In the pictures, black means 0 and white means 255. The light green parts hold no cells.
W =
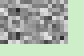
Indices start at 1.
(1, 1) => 162
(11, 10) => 144
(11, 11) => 124
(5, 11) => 136
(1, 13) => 119
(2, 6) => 193
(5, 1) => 122
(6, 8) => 161
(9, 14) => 143
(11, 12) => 71
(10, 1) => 207
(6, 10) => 141
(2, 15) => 134
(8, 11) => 129
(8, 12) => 135
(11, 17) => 167
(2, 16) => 106
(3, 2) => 184
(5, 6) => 141
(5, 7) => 111
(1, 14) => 187
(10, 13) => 227
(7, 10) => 116
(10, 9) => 138
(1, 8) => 115
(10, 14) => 102
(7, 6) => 185
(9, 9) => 164
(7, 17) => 197
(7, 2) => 134
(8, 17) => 203
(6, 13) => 132
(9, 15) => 153
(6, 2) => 133
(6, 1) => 153
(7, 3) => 189

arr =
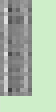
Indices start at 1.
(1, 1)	149
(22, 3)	112
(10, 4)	141
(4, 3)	122
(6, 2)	224
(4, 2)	181
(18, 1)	138
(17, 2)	198
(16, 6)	139
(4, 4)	134
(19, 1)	144
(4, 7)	159
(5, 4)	119
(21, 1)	157
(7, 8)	133
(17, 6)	132
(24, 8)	131
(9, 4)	130
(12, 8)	132
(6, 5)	101
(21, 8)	127
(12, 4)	127
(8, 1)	149
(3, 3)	67
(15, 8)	130
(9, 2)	187
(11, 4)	143
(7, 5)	132
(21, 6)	148
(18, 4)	119
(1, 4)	137
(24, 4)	142
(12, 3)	119
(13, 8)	134
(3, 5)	102
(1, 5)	134
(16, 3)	122

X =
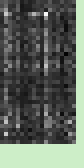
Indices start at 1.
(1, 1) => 85
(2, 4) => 45
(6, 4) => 65
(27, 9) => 88
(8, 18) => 51
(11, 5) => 96
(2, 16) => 45
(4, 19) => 49
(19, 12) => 112
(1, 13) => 87
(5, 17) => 47
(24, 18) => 37
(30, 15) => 69
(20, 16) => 40
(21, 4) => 50
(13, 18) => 77
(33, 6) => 29
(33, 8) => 16
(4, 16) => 40
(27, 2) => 84
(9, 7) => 49
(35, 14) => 56
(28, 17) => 53
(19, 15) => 47
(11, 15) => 69
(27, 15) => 69
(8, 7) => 42
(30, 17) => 47
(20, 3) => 51
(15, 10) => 40
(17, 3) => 140
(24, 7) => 23
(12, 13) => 76
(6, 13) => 60
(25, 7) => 34
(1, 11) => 58
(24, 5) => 54
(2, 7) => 34
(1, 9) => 43

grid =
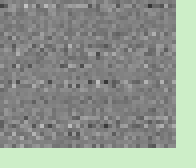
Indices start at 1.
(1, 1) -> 122
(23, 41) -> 123
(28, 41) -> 134
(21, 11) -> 168
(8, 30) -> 123
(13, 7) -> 148
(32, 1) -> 95
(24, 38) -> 126
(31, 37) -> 118
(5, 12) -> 133
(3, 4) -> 153
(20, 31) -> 129
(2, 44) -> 114
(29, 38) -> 117
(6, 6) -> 135
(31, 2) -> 122
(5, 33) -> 137
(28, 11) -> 124
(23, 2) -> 117
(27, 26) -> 125
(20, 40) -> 124
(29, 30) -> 130
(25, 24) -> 135
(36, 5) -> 124
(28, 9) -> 145
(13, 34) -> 111
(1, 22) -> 118
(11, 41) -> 129
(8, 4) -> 137
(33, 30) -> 123
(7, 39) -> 115
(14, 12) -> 108
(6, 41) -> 129
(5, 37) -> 124
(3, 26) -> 132
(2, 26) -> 142
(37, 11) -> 128
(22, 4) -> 179
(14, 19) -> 122
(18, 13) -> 134

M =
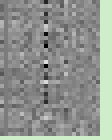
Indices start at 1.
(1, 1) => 130
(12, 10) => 133
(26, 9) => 152
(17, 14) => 128
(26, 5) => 149
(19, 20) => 133
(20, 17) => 141
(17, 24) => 125
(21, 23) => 120
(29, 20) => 125
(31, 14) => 114
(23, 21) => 127
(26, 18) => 144
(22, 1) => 164
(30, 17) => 107
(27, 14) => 160
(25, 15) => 116
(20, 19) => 129
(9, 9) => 137
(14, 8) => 146
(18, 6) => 128
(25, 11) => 146
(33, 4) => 124
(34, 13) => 129
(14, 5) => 150
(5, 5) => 121
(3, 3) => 127
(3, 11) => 126
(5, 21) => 151
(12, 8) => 136
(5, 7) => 132
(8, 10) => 154
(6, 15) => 119
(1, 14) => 134
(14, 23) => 136
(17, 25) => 148
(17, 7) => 102
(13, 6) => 115
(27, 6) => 121
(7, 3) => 134
